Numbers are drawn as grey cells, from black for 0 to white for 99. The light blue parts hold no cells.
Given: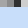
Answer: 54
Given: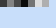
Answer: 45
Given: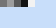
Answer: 34
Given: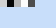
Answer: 71
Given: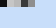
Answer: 72
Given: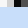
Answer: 81
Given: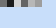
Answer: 39
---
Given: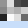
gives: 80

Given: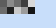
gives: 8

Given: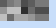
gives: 30

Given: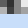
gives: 63

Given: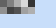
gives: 68

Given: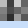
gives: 50

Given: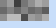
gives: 36

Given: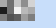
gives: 66
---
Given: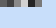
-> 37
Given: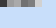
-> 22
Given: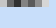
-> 77
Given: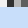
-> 93
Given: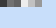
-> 22
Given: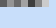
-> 36
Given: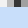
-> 94
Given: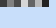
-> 23
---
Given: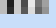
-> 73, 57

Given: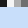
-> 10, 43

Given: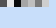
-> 32, 80

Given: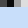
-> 28, 86

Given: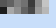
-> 33, 71

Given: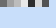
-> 42, 32

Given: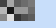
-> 26, 36

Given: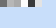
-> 43, 88

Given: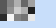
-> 34, 90
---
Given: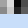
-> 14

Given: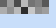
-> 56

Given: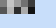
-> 66

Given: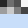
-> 49

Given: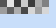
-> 61

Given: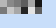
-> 88
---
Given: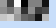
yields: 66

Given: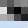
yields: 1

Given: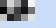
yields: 23

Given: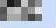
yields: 76

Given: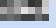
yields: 65

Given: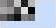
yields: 27

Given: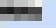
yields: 21
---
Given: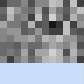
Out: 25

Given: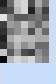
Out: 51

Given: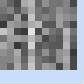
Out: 28

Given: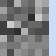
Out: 46

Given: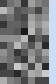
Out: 27

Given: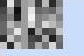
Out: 40

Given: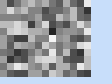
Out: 25
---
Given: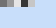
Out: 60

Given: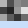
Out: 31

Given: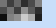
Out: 24

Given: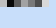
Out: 3

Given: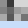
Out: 22

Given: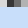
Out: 21
